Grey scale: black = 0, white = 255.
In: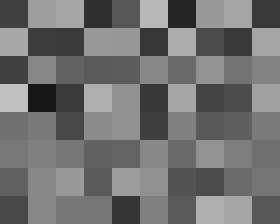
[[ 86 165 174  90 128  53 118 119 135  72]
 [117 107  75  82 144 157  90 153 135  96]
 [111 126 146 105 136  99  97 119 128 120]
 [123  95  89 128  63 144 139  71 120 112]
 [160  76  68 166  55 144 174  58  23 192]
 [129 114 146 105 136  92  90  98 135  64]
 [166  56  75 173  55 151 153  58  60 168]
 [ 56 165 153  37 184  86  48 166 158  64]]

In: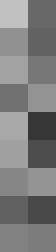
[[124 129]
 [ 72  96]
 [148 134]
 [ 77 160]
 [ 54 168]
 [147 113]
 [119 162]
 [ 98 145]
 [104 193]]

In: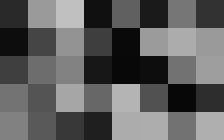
[[175 114 173 172  31  56  89 129]
 [ 45   7  81 180 103 166  84 115]
 [158 114  13   8  23 130 109  63]
 [154 172 155   9  62 147  69  13]
 [ 50 118  26  96  16 192 154  41]]

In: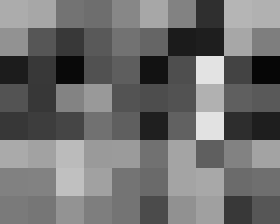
[[ 86  56 160 145  75 116 126 147 118 122]
 [111 107 168 164 106 116 161 192 130 129]
 [163 130  95 164 113 155 154 187 162 170]
 [ 30  45 226  97  31  95 113  69  61  55]
 [ 89  95 177  82  77  83 153 131  55  83]
 [  6  67 227  78  18  94  81   9  56  28]
 [126 167  30  27 101 114  89  56  86 146]
 [177 181  47 130 167 135 110 115 167 172]]

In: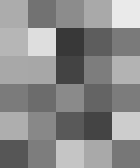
[[119 169 197 125  86]
 [205  68  89 136 174]
 [124 100 138 108 123]
 [179 125  67 167 168]
 [122  93  56 222 182]
 [234 169 140 114 172]]

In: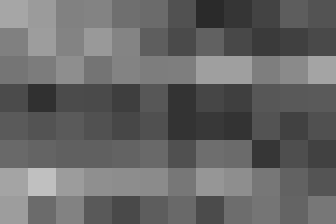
[[119 100 117 109  75 105  93  73  89 130 107 157]
 [ 84  98 119 142 150 119 139 141 143 156 192 164]
 [ 65  78  54 107 110  80 105  99  96  96 100 105]
 [ 80  65  83  51  56  51  80  71  81  90  83  90]
 [ 90  89  87  63  70  51  87  62  74  75  48  75]
 [164 138 126 159 159 126 125 131 116 142 124 117]
 [ 73  64  58  72  97  74  94 132 153 131 157 128]
 [ 83  93  67  53  42  81 107 111 131 129 155 166]]

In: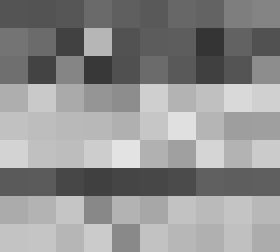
[[172 192 176 183 194 137 203 182 197 195]
 [184 196 186 194 167 179 136 197 179 171]
 [ 95  94  96  75  71  69  64  71  91  90]
 [203 179 213 160 177 227 205 189 192 211]
 [159 158 181 224 198 176 184 185 189 193]
 [208 217 192 179 207 141 149 170 201 174]
 [141  84  64  89 107  80  56 133  67 111]
 [ 81  98  52  93  92  82 182  65 107 116]
 [132 126  99 103  89  95 106  86  83  84]]

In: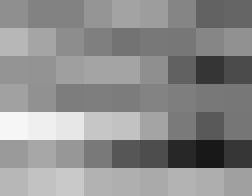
[[160 174 179 170 175 178 201 194 183]
 [ 54  24  39  77  86 121 151 167 154]
 [118  89 122 164 194 198 231 239 246]
 [119 120 126 131 124 126 125 145 161]
 [ 75  53  97 143 164 164 159 147 148]
 [145 134 119 120 115 127 141 165 183]
 [101  98 133 157 163 149 130 130 143]]

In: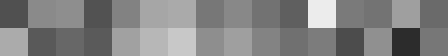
[[119  44 144  76 124 112 131 159 142 200 183 161  90 103  89 171]
 [106 159 115 122 236  95 114 136 119 170 166 130  82 142 138  80]]
